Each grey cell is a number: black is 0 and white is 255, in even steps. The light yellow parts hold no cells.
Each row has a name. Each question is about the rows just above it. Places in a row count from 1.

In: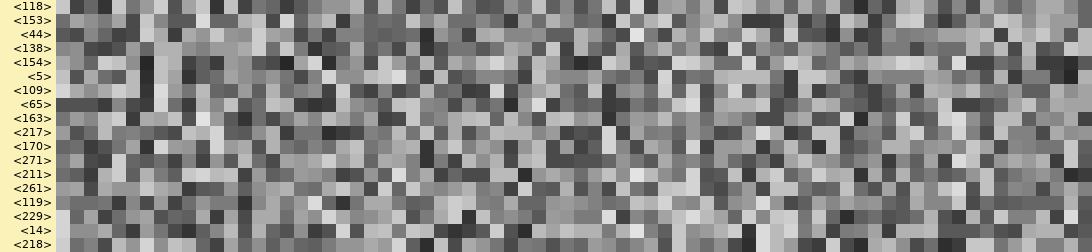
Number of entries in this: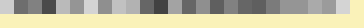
25
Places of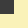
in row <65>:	4 7 10 20 40

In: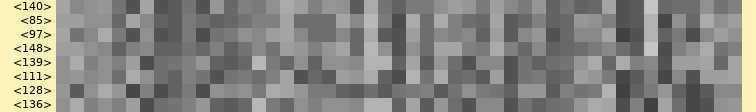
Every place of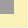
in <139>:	6 45 46
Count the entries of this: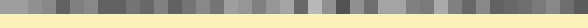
42
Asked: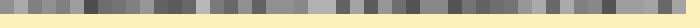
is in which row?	<139>
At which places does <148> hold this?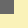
11 22 34 37

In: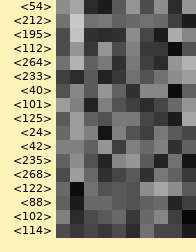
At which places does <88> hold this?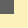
1 7
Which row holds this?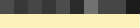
<114>
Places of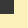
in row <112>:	3 7 8
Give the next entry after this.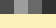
[70]
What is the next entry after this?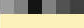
[120]

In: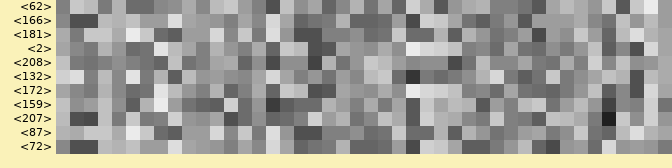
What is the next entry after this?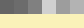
[115]
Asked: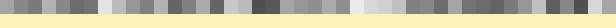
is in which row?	<172>
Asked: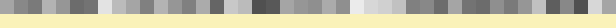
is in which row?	<2>
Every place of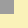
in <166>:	7 8 11 25 35 36 37 44

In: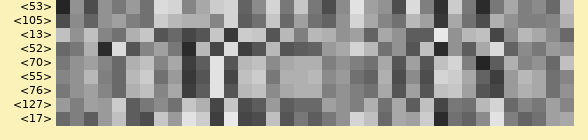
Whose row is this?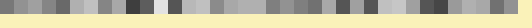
<76>
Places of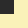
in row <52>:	4 10 28
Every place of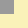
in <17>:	4 9

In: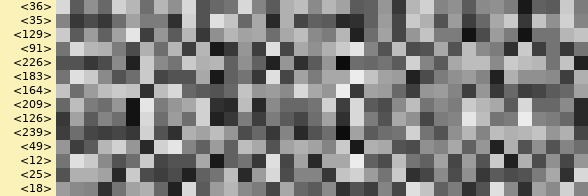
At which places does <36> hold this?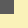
2 16 22 30 36
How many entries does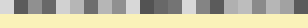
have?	22
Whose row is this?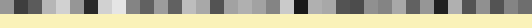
<49>
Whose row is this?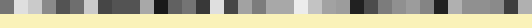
<183>
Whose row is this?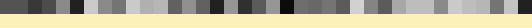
<226>
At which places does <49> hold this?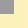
12
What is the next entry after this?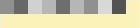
[104]

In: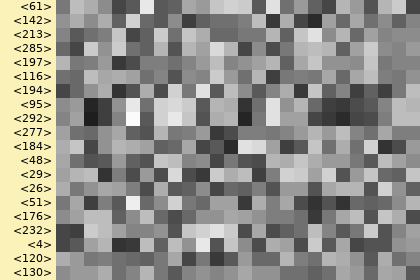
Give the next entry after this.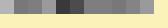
[181]
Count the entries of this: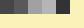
5
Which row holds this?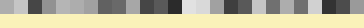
<184>

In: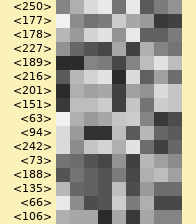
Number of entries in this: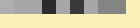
9
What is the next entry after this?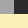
[167]
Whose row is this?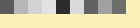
<216>
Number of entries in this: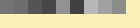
9
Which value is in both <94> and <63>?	[154]
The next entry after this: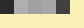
[160]
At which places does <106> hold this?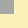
2 3 5 7

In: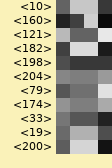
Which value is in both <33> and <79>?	[86]
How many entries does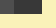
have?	3
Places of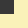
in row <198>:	2 3 4
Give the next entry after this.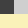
[11]
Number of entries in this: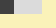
3

